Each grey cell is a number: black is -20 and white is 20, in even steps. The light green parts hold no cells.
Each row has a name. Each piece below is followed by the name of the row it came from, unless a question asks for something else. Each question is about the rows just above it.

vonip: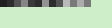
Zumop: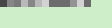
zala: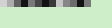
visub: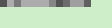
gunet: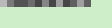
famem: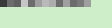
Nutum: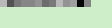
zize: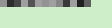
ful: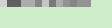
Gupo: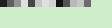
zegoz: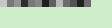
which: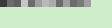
famem
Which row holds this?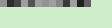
zize
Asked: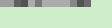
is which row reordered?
visub
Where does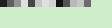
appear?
Gupo

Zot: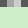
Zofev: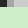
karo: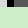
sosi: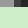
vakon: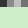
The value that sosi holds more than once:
[4]
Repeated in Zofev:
[12]
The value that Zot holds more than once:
[-6]
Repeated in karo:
[-6]

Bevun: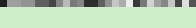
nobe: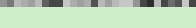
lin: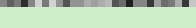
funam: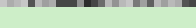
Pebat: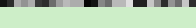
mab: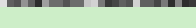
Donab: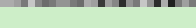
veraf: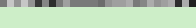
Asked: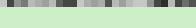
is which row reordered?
nobe
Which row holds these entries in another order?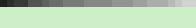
lin
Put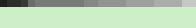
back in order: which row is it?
veraf
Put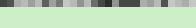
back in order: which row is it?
funam

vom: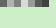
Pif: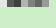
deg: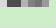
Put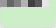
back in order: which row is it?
Pif
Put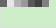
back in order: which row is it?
Pif

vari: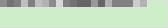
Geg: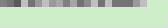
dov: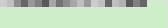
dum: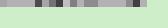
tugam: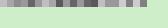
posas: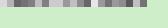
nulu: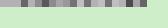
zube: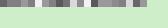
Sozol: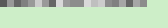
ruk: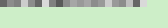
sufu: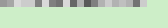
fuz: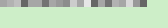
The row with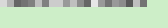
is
posas
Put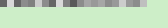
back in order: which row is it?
ruk
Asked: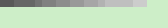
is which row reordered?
dov
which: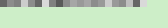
ruk
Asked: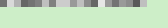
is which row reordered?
posas
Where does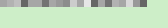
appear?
fuz

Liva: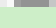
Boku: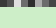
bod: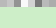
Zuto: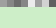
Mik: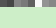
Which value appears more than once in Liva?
[3]
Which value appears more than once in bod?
[9]
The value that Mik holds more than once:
[1]
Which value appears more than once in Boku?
[-3]
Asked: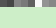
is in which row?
Mik

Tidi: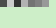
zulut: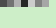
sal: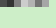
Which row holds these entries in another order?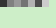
Tidi
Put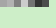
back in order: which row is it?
sal

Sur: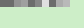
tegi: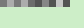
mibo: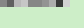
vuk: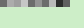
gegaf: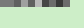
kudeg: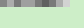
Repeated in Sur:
[-3]
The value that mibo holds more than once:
[1]

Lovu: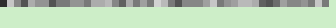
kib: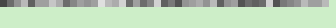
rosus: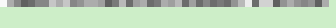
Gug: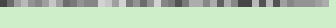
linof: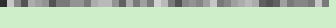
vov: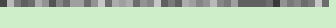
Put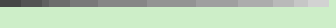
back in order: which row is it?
Gug
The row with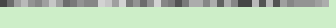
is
Gug

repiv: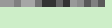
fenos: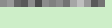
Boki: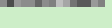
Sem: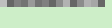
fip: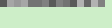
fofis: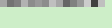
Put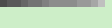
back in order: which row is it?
fenos
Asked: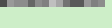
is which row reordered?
Boki
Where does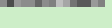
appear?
Boki

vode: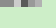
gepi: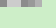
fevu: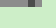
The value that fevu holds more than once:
[2]
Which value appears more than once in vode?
[2]
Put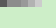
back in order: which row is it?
vode
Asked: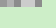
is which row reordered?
gepi
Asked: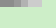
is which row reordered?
gepi
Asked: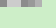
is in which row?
gepi
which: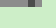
fevu

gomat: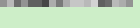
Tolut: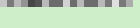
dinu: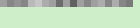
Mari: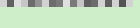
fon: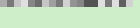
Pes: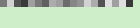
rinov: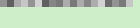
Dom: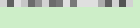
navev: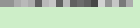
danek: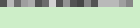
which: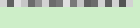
Mari
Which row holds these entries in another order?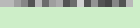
danek
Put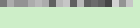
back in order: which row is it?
navev

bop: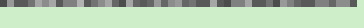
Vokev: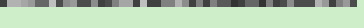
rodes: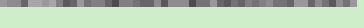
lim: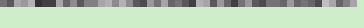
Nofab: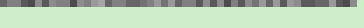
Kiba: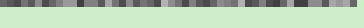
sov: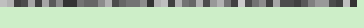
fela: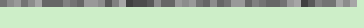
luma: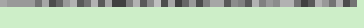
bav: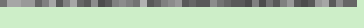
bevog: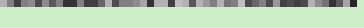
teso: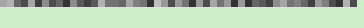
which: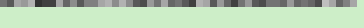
lim
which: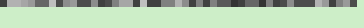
Vokev
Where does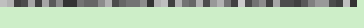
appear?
sov
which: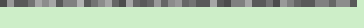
bop
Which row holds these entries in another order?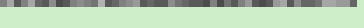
bav

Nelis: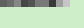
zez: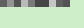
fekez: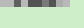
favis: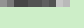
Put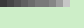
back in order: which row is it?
Nelis
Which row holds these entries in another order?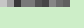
Nelis
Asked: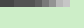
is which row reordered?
favis
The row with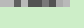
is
fekez
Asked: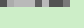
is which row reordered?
fekez

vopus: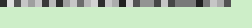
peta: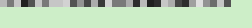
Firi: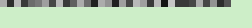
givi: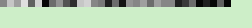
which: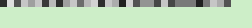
vopus
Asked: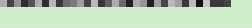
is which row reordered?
Firi
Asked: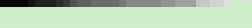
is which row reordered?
givi
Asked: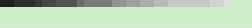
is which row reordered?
vopus

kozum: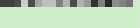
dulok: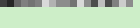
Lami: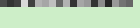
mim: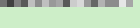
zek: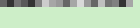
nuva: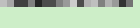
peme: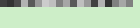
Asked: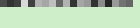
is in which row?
Lami
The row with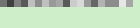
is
mim
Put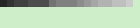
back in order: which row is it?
kozum
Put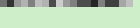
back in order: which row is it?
nuva
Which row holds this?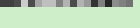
kozum
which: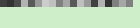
peme

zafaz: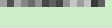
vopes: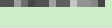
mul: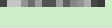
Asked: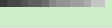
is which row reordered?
zafaz
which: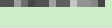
vopes
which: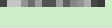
mul
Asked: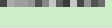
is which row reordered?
mul
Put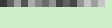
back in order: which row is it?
zafaz

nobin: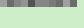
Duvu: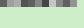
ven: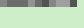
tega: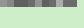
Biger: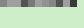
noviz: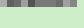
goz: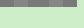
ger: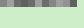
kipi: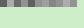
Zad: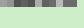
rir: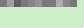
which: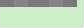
goz
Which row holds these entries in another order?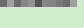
nobin
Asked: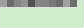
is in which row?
nobin

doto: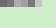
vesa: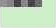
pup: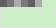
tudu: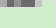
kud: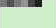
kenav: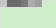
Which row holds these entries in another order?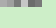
doto
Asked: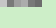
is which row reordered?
doto
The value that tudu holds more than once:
[-3]

